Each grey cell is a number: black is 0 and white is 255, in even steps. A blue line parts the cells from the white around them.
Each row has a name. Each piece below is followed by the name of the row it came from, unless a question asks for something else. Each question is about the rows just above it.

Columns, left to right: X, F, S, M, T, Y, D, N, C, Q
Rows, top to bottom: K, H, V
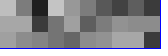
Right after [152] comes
[124]
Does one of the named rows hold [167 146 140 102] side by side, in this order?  no
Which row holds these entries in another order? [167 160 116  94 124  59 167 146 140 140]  H
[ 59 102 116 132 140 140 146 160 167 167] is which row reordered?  V
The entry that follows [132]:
[116]
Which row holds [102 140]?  V

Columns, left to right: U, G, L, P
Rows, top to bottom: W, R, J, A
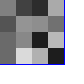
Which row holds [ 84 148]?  R
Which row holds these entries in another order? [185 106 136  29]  J
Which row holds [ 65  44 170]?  W
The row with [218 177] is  A
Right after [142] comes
[113]
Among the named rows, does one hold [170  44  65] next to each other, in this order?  no
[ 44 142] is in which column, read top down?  L

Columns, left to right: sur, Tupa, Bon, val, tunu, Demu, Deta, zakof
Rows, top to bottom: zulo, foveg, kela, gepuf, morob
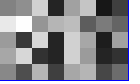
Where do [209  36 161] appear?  zulo
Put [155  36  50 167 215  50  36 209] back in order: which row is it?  gepuf
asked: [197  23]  zulo
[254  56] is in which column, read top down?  Tupa
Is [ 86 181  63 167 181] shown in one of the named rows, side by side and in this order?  no
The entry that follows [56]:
[215]
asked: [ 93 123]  foveg

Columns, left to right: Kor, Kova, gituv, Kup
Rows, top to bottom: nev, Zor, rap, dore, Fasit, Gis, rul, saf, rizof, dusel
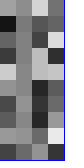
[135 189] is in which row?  Fasit
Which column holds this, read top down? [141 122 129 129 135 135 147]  Kova
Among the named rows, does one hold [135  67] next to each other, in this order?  no
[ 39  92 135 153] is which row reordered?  saf
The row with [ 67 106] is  dusel
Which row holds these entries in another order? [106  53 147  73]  rul
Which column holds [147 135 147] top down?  Kova

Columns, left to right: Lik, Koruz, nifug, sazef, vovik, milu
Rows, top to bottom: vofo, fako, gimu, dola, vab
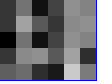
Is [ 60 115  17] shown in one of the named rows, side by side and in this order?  no
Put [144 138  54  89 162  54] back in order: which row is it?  fako
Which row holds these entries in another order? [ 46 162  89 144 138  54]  dola
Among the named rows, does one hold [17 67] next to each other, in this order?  yes

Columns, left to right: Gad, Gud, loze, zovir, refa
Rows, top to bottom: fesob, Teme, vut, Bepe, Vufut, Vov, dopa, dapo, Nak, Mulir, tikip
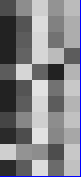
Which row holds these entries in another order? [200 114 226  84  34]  Vov
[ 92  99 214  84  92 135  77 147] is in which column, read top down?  Gud
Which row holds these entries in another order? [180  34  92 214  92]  dopa
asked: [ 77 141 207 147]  fesob
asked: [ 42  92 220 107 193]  tikip
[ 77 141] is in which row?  fesob
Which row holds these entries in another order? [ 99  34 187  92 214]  Bepe

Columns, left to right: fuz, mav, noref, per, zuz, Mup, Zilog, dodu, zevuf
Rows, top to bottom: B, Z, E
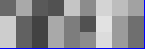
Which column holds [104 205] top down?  fuz
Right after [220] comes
[155]

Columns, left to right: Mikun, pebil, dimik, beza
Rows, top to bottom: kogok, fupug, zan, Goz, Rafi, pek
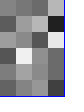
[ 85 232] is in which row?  zan
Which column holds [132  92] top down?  Mikun
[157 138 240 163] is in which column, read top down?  pebil
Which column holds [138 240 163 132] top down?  pebil
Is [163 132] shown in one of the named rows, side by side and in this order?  no
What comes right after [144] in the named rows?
[107]

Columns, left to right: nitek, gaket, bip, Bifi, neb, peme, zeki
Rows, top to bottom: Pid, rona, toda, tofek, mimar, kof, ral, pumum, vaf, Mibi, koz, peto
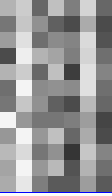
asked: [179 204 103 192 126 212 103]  Pid
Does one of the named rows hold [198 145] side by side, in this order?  yes
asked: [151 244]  vaf

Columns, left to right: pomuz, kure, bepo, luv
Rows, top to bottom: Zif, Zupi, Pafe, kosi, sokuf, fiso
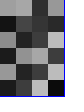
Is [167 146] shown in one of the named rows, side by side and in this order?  no
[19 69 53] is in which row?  Zupi
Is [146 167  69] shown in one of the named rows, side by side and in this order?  no
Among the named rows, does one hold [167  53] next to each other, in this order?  no
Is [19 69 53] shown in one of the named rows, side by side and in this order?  yes
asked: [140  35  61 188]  Pafe
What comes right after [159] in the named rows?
[167]

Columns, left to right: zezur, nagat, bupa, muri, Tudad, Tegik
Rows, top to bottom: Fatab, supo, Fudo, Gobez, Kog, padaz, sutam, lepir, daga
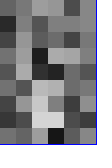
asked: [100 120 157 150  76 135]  Fatab
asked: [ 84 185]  padaz
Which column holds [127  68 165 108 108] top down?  Tudad
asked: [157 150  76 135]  Fatab
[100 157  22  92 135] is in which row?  daga

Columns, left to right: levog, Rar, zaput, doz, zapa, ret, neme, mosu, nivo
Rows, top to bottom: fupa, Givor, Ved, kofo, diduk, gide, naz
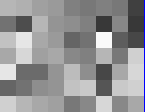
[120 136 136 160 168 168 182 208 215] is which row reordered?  naz
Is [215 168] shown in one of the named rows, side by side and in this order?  no

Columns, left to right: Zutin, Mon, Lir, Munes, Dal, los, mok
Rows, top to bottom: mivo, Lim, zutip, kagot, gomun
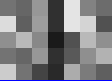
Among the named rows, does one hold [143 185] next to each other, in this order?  yes
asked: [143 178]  kagot

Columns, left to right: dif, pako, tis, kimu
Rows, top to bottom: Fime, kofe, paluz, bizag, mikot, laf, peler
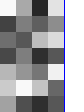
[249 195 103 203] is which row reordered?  laf
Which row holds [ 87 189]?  paluz
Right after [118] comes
[241]
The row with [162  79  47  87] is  peler

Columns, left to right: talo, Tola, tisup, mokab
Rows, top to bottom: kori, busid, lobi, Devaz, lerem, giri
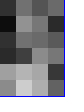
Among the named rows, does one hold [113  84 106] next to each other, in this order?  yes
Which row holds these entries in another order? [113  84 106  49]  kori
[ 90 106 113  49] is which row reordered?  lobi
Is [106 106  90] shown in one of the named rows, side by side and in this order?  no
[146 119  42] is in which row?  busid

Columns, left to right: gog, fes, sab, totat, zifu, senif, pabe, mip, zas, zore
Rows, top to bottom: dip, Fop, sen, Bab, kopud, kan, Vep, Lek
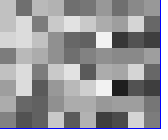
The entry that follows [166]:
[213]
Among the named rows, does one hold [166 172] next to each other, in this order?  no
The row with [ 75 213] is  Lek
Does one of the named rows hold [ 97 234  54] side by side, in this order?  no

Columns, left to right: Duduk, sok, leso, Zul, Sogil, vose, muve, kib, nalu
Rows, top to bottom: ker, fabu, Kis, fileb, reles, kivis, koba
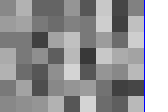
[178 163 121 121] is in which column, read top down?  sok
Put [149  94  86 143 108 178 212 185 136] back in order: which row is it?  koba
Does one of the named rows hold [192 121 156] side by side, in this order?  yes
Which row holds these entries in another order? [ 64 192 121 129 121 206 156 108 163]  fabu
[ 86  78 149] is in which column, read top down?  leso
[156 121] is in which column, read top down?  Duduk

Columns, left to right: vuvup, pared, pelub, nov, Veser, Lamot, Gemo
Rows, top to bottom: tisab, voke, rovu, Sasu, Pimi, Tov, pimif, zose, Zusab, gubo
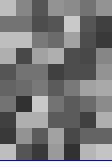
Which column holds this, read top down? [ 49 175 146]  pared
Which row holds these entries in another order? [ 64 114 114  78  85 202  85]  voke
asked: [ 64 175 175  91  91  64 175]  zose
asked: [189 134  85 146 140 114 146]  tisab

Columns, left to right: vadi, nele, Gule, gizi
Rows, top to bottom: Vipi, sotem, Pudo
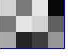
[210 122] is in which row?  Vipi
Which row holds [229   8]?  Vipi
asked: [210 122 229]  Vipi
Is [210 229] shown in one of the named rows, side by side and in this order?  no
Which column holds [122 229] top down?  nele
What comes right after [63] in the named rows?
[150]

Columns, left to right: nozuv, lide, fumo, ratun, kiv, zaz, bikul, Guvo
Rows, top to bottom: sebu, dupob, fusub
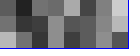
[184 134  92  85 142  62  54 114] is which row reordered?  dupob
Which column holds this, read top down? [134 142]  bikul
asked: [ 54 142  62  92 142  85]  fusub

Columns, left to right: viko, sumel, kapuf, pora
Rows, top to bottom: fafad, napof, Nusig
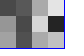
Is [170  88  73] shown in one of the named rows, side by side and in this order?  no
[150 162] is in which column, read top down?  viko
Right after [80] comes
[170]
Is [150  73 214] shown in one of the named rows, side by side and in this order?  yes
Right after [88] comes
[170]
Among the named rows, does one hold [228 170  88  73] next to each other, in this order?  no
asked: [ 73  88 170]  fafad

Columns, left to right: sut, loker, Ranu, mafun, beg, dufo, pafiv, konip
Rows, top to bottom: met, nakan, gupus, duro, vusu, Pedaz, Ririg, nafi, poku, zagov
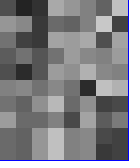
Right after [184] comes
[106]
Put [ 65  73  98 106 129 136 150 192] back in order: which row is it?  poku
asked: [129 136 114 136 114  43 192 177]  Pedaz
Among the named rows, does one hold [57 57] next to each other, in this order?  no
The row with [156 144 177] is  vusu
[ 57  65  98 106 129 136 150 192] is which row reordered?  zagov

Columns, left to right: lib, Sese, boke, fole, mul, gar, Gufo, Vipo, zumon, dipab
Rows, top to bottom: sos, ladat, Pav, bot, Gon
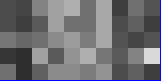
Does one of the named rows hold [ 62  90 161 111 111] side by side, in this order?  yes
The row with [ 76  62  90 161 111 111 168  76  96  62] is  ladat
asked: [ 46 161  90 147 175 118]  bot
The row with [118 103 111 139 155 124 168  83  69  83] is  Pav
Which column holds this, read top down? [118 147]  Gufo
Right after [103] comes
[111]

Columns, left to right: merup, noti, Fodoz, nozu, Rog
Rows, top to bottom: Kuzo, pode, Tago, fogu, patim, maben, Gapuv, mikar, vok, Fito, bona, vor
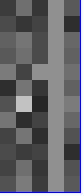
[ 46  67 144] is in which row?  mikar
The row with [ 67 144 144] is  patim
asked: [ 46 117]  maben
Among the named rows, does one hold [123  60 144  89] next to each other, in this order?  yes
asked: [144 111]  patim
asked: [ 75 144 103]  Tago

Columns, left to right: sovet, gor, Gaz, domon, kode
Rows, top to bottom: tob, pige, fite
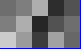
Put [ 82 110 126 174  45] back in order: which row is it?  tob
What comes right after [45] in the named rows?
[82]
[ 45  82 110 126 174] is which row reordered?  tob

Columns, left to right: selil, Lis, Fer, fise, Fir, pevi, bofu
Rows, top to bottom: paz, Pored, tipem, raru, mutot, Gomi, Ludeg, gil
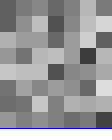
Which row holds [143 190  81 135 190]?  Pored
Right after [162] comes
[135]
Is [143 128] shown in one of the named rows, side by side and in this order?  yes
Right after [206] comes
[95]

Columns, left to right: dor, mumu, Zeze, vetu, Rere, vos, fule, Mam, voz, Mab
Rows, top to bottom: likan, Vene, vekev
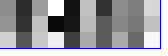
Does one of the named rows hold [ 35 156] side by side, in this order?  no
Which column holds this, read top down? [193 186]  vos
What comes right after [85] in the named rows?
[200]
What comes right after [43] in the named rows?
[156]
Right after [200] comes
[239]
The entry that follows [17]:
[193]

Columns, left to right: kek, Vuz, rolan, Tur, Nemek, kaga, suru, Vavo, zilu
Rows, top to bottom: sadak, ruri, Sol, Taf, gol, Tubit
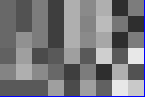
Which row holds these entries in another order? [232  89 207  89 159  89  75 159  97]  Taf
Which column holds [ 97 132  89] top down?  kek
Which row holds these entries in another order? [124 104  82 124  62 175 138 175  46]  sadak
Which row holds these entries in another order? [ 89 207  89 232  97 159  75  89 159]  Taf
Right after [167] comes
[46]
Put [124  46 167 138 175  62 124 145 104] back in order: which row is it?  Sol

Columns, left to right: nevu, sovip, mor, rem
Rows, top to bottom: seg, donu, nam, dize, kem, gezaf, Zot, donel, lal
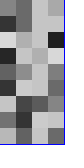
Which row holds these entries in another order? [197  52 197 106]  donu
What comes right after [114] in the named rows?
[52]
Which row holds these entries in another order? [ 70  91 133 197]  Zot
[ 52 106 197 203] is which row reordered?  gezaf
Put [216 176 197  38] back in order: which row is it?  dize
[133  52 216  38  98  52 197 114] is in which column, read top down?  nevu
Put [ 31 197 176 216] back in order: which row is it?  nam

